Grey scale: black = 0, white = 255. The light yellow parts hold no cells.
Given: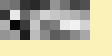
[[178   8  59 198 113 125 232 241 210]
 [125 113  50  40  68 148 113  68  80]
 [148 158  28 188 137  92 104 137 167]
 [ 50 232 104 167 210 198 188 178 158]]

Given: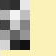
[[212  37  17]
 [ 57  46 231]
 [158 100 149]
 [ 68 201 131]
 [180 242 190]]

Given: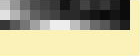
[[ 54  87 117 160 202 237 237 191 149 106  87  54  30]
 [191 149 106  77  66  54  20  42  66  42  54  30  11]
 [225 180 138  97  77  66  42  42  30  20  11  20  11]]

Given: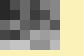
[[ 40  49 105  60  78 135]
 [ 69  60 117 166 157 166]
 [ 40  78 105  69 126 135]
 [105 135  96  87 126  87]
 [186 196 196 146 146 186]]

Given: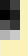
[[  0  30]
 [ 82  52]
 [ 21  64]
 [179 201]]

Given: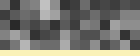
[[ 99  41  90  70  90  51  90  61 130 119  51 161 142 142]
 [119  51 119 130 193 142  51  61 108  61  70  61  80  70]
 [ 61  90 108  99 181 161  99  70  80 108  80  90 130 130]
 [ 80 119 181 119 108 108 171  99  90 142  70  99 152  61]
 [130 161 130  51  70  80 152 108  80  80 119 142  51 108]]

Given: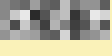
[[167  75 201 126  63 179 126  63  84 179  84]
 [136 116 104 158 104  93 191 116 147 147  93]
 [147 179 167 158 104  93 212  75 136 147 179]
 [136 201 232  42  84 167 191  53 104 232 212]]

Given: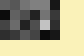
[[ 46  57  87  68  12  23]
 [ 97  87 116 128 128  23]
 [ 12  97  78  34 116  57]
 [ 68 107  34  78 194  46]]

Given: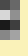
[[ 26  62]
 [ 74 104]
 [215 144]
 [135 163]]
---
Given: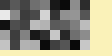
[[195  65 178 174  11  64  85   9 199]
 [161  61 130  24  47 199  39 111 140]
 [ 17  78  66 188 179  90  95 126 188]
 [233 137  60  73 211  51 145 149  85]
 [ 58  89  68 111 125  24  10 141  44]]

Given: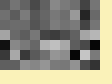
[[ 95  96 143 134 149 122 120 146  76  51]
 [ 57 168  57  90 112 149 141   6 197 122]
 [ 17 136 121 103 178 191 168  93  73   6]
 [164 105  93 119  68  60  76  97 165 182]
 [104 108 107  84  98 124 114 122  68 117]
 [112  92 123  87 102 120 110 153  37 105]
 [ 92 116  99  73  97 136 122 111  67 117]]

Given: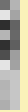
[[174 197]
 [183 198]
 [180 198]
 [194 197]
 [228 162]
 [ 78 158]
 [ 48  95]
 [181 104]
 [ 46  99]
 [228 164]
 [112 180]]

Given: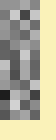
[[ 86 143 164  99]
 [109 210  94 139]
 [ 29 182 156  65]
 [152 126 104 194]
 [160  79 168 104]
 [192  88 168 100]
 [ 99  92 201 111]
 [ 97 139 162 141]
 [147 125 104 176]
 [152 117 170 109]
 [121 202  69 198]
 [147 148 168 134]]

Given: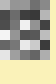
[[229 159 121 101 174]
 [102 119 233 203  59]
 [244 149  83  88 189]
 [ 77 118 240 147  66]
 [ 73 108  62  57 182]
 [186 149 151 112 137]]

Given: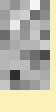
[[197 124 139 156 184]
 [161  46 178 180 170]
 [181 189 188 129 159]
 [182 179 133 108  74]
 [151 170 180 180 204]
 [108 179 149 199 113]
 [167 232 144 191 175]
 [155 195 206 110 139]
 [173 146 180 245 127]]
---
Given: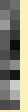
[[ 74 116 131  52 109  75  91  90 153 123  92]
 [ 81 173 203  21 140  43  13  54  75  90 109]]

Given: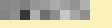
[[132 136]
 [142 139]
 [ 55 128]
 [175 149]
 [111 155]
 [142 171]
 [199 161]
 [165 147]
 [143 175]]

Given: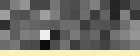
[[108 141  46 158  83]
 [118  94  95  85 127]
 [ 77 125 107  81 148]
 [ 73 120 100 109  70]
 [ 11 238  96 159  70]
 [ 78  34  92 125 117]
 [114  89 109  83  84]
 [ 60 121 108  74  77]
 [ 86  88  60 109 105]
 [ 79 102  84  61 128]
 [ 67  56  83  98  76]
 [ 89 114  71  36  37]
 [101 132 110 128  55]
 [117 149 142  54  85]]

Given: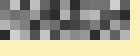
[[ 41 179 129 108]
 [207 150 113 194]
 [170 127 122  61]
 [ 81  48 153 189]
 [196 127  66 100]
 [ 73 109  44  55]
 [161  59 177 149]
 [138  67  76  43]
 [150  93 171 111]
 [ 45 124 184 115]
 [173  67  88 114]
 [ 96 160  80 206]
 [179 111  44  94]]

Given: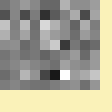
[[124 108 124 117 140 176 194  81 117]
 [133 126 135 130 143 132 127 134 134]
 [121 181 148 113 106 163 187  74 154]
 [115 147 133 120 120 115 110 124 136]
 [113  69 124 100 168 180 216  48 104]
 [125  24 112 118 202 155 177  91 103]
 [138 254 161 132  57 140 141 129 178]
 [144 156 143 154 119 110 100 171 142]
 [112 170 135 106  93 155 173  74 142]
 [149 197 154 153 107 133 125 164 157]]

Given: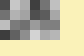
[[ 61 190 114  76]
 [ 97 123 178 199]
 [142 113 163 173]
 [211 155  79  63]
 [171 128  92 116]
 [182 127 167 192]]

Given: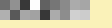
[[176 110]
 [ 89 145]
 [167  56]
 [162 253]
 [ 55  97]
 [171 118]
 [141 138]
 [208 171]
 [204 166]]

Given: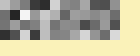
[[ 48 116 112 193]
 [ 80 157  37 157]
 [211 114 244 124]
 [ 59 128 152  58]
 [190 190 202  45]
 [131 116 177 210]
 [133 140 101 138]
 [167 137 158 130]
 [213  75 153 167]
 [148 107 138  83]
 [109 154 150  79]
 [217  81 109 145]]
